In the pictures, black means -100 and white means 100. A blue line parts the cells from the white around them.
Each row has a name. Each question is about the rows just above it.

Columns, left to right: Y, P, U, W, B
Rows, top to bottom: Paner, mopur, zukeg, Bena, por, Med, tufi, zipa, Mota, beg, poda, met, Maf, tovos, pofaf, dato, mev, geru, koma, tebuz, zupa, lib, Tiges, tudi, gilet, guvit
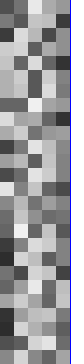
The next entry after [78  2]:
[54]
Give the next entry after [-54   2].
[72]
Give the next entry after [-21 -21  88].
[29]
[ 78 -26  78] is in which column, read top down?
U

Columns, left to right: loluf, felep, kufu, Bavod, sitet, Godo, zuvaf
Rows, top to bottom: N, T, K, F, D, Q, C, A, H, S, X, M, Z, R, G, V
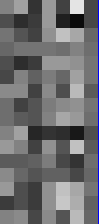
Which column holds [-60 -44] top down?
Godo
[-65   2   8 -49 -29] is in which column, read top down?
felep
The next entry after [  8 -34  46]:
[-19]
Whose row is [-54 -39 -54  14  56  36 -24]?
G

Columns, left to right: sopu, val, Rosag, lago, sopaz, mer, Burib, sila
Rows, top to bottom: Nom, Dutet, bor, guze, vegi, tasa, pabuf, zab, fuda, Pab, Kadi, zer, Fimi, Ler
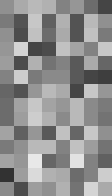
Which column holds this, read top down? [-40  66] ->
val
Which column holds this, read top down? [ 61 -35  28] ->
val
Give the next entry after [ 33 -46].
[56]
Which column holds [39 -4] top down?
Rosag
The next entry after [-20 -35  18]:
[45]

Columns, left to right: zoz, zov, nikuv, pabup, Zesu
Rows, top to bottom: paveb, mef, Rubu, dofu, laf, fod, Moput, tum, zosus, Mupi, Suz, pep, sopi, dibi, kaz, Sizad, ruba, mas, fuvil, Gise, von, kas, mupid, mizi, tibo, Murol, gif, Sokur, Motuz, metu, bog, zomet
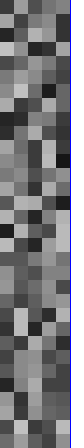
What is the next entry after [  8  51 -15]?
[-77]
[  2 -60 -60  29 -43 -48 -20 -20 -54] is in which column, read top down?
Zesu
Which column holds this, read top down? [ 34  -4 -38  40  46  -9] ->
pabup
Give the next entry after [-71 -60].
[29]

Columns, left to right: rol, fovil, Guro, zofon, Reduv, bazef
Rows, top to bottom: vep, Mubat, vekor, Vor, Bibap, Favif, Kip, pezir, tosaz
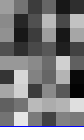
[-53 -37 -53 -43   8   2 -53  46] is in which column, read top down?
Guro
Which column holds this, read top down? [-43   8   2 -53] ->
Guro

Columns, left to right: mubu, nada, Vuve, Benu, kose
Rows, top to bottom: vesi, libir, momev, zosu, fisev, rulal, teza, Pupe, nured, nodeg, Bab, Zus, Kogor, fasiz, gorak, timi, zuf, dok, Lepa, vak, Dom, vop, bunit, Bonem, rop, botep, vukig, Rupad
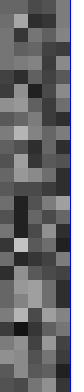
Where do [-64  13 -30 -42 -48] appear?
vak
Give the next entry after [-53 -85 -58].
[-25]
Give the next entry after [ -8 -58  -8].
[-25]
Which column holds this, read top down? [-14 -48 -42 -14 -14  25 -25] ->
Benu

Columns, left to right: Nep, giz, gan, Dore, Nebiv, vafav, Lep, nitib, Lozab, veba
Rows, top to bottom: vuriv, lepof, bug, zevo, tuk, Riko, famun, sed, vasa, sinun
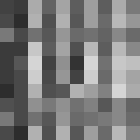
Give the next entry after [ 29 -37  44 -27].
[44]
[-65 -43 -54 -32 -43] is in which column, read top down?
giz
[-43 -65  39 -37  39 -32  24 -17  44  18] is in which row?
lepof
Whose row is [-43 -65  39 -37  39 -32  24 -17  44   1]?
sinun
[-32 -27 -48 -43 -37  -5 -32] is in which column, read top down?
Dore

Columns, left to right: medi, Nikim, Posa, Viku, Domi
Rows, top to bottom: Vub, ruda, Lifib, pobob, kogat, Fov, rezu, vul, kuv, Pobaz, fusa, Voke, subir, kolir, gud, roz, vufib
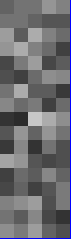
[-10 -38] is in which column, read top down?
Domi
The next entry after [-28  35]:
[1]

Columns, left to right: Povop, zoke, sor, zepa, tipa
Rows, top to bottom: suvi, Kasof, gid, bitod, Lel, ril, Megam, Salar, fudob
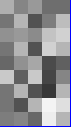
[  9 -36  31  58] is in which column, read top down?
sor
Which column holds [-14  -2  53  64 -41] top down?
zepa
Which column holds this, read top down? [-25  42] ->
zoke
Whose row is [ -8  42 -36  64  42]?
bitod
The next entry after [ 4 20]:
[-14]

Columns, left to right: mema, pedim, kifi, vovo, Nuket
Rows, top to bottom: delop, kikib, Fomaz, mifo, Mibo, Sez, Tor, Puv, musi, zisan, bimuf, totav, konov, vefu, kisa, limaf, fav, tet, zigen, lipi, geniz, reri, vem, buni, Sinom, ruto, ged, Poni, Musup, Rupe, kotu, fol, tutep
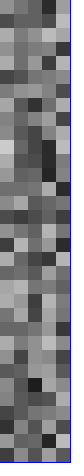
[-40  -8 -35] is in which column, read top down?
kifi
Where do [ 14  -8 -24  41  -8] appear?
fav
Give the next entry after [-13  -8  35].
[-66]

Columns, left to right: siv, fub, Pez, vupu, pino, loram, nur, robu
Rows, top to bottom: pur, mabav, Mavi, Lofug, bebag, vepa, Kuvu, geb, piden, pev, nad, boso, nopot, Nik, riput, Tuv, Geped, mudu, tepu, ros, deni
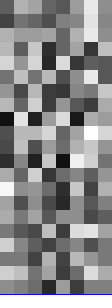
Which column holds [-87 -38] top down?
siv
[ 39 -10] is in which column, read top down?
fub

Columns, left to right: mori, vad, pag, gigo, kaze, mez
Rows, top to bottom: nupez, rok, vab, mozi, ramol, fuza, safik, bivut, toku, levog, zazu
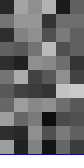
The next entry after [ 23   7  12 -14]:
[-31]
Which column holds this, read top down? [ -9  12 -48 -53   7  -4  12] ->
pag
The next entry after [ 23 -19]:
[-4]
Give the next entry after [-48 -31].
[12]
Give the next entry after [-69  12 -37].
[-4]

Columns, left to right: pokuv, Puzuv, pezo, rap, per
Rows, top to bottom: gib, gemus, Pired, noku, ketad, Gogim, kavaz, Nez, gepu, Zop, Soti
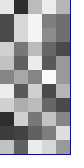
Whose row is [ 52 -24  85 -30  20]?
ketad
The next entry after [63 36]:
[47]
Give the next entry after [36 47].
[-19]

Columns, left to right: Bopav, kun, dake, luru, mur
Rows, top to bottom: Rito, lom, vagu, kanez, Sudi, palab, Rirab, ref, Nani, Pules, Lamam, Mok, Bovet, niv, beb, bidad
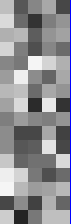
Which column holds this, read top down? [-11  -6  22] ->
dake
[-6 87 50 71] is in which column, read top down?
kun

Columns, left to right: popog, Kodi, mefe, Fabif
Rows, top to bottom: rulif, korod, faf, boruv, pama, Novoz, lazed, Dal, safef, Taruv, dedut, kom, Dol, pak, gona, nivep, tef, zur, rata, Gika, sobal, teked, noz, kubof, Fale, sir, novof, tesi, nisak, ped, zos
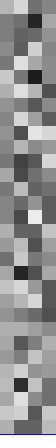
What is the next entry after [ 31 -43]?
[-12]
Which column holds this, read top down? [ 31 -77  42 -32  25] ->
mefe
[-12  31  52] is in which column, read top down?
popog
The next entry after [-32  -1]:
[37]

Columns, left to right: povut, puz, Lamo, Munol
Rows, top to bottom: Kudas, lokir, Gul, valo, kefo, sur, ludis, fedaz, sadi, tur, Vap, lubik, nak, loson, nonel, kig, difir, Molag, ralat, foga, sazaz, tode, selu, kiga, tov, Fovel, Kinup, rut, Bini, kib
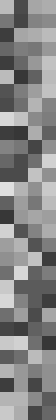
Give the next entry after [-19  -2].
[-7]
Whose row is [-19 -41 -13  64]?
lubik
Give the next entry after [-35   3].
[36]
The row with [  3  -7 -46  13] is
Vap

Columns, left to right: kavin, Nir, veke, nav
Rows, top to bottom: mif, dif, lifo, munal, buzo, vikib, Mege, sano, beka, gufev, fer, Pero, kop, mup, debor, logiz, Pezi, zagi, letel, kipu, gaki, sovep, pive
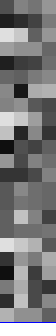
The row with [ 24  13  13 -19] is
munal
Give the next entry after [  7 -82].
[35]
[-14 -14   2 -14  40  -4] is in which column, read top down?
veke

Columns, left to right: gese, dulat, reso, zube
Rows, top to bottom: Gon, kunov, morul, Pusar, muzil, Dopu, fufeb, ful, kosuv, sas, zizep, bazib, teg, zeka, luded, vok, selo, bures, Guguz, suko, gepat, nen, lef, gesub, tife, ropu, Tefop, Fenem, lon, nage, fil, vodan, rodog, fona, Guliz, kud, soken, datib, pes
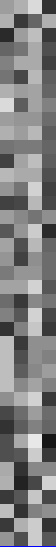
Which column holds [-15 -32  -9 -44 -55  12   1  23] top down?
zube
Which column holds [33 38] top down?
gese
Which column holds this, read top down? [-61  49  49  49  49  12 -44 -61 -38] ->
gese
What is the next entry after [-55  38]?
[60]
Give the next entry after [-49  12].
[-15]
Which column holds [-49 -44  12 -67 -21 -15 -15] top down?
zube

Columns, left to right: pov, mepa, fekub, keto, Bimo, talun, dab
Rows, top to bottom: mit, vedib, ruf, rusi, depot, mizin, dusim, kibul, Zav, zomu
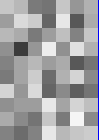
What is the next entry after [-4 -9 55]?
[18]
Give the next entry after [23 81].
[29]
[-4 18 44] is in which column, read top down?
fekub
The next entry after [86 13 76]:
[39]
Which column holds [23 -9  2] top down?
fekub
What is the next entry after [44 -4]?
[-9]

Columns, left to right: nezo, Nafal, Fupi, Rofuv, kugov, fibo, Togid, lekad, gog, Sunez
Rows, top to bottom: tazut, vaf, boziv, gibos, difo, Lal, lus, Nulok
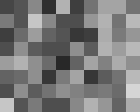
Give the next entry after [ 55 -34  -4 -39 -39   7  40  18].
[-22]
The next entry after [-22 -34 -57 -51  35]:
[-4]
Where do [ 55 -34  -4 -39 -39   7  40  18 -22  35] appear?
Nulok
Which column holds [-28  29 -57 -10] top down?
Togid
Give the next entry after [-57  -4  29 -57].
[-28]

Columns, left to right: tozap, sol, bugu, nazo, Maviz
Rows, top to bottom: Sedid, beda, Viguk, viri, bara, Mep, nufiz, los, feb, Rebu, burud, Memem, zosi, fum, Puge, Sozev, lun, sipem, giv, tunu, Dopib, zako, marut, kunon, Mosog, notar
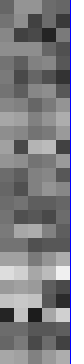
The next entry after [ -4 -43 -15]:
[-49]
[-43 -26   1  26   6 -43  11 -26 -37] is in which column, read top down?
sol

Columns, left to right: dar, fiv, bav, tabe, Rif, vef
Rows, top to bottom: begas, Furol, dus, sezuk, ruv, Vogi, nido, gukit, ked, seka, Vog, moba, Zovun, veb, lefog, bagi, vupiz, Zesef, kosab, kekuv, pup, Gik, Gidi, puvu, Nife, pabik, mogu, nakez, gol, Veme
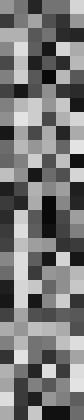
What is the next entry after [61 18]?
[56]
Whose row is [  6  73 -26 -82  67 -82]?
kosab
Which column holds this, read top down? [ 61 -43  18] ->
bav
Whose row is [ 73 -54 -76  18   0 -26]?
gol
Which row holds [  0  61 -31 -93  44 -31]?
Vogi
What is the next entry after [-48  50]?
[24]

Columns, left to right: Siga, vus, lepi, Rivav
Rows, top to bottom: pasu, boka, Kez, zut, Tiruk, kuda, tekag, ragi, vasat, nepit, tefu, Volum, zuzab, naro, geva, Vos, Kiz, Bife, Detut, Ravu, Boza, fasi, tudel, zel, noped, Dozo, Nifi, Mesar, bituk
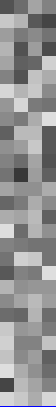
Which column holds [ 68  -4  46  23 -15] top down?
vus
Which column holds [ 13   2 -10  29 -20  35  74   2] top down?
Siga
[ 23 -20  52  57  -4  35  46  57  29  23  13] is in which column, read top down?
lepi

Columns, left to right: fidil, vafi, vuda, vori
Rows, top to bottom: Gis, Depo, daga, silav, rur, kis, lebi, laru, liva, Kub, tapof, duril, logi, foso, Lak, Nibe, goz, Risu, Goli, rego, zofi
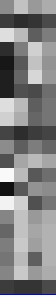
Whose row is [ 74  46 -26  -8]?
laru
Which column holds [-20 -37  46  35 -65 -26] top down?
vafi

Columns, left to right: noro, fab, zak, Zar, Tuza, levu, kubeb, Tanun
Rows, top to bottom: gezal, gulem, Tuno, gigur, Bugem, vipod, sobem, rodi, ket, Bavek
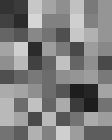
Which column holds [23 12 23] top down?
kubeb
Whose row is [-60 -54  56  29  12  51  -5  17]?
gezal
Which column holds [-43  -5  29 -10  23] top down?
Tanun
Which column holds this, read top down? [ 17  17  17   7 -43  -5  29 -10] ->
Tanun
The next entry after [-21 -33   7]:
[-10]
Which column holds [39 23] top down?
kubeb
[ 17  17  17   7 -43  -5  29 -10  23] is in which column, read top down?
Tanun

